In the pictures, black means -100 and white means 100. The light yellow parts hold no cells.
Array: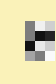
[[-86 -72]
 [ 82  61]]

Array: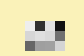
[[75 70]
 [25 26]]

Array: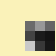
[[-79 -85]
 [-56 -83]]

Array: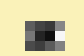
[[-72 -88]
 [-51 -29]]

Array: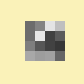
[[ 80 -49]
 [-32 -48]]

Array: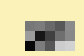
[[-82 -49]
 [ -2 -32]]

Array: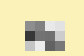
[[-10 -12]
 [ 85 -23]]

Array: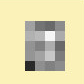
[[45 93]
 [ 2 36]]

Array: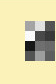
[[-43 -55]
 [-13 -18]]
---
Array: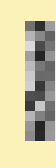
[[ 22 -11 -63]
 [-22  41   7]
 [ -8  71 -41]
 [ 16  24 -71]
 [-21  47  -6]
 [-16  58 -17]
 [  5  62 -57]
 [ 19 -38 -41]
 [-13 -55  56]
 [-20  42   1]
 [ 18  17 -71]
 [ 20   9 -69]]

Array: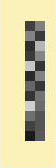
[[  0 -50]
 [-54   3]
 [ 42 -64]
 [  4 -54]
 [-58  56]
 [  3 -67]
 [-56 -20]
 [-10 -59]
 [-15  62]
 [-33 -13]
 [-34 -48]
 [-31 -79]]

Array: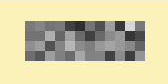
[[ -5  -4   4  -9  -5 -50 -63  -9 -37  25 -56  69]
 [-42 -10 -10  37 -19  27 -17 -50 -18   9  21 -57]
 [-21  11  24 -36   4  43   9  -1  20  29  19   7]
 [ 16 -14 -32  24   0 -16  32   2   3 -48  10 -51]]

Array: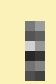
[[ 22  -5]
 [-25 -33]
 [ 19  64]
 [-58 -69]
 [  4 -10]
 [-48 -38]]

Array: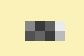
[[ 84   7 -55 -25]
 [ 47 -36 -21 -53]]

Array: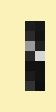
[[-81 -77]
 [-84 -66]
 [-74  21]
 [ 68 -69]
 [-86 -86]
 [-86 -78]
 [-88 -60]]
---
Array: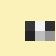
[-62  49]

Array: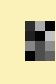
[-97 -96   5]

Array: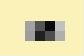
[ 51 -39]

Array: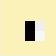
[ 87 -97]

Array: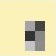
[-47 -59]

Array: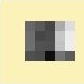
[ 73  56 -38 -41]

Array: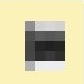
[ 64 -32 -71 -45]

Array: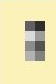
[-64  72]

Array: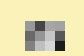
[27 55 50]
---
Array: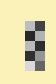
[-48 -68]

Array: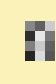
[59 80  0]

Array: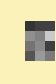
[-49   2 -10]

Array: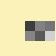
[ -8 -30]

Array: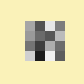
[ -2 -32 -51  63]

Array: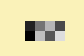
[-42 -32]

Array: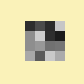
[ 55 -64  19  32]
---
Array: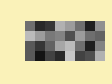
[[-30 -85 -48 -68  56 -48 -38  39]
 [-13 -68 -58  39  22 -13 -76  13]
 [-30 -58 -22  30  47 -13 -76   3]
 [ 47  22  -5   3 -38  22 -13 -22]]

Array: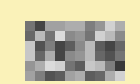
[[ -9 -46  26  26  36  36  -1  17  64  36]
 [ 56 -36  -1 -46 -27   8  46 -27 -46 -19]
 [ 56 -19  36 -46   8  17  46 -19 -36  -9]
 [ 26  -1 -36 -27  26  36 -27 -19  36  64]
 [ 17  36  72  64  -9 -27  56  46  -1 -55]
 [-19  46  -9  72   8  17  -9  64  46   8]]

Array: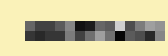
[[-58 -68 -58 -58  -3 -48 -12  25 -12 -95 -29 -39 -68   5]
 [-20 -48 -48 -29   5 -86 -78 -20 -29  62 -39  -3  25  15]]

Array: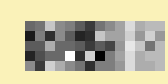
[[  9 -54  63  36   9  -9 -63  -1  -1  19  72  36  36  46]
 [-72 -38 -18 -18  99 -63  63 -98  -1  28  72  36  46  46]
 [-28 -28  36 -18 -18 -28 -54 -28 -46  19  81  55  -9  46]
 [-18  -9  55   9  -1 -28 -54  -9   9  28  72  36  46  46]
 [-80  -1 -63   9 -28 -72 -63  55  28  28  63  19  63  19]]

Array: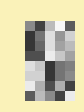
[[  8 -48  47  94 -28]
 [-38 -38  84  56  27]
 [-58 -19  74  27  47]
 [-58  -9  74  18  64]
 [ 84  37 -38  37 -48]
 [-28  47   8 -48  84]
 [ 74  56 -58  -9   0]
 [ 64  64 -58  -9   8]]

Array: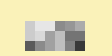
[[-29   9  26  50   1 -56]
 [ 60  70  26  50  -9  -9]
 [ 60  80  80   9  18  34]]

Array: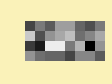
[[ -54  -80   86   86   -4   42 -100   15]
 [  58  -38   15   32   50  -13    5   32]
 [  15  -13  -21  -21  -46    5    5  -29]
 [ -46   -4  -29   24   24  -21  -38   -4]]
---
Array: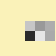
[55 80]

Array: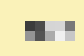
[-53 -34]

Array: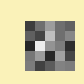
[-52 -46  15  27  -3]

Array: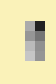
[34 -8]

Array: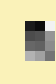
[-79 -36  10]

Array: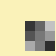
[-58  -6 -64]

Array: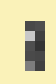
[-43 -50]

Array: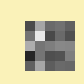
[-41  82  -1 -35 -19]
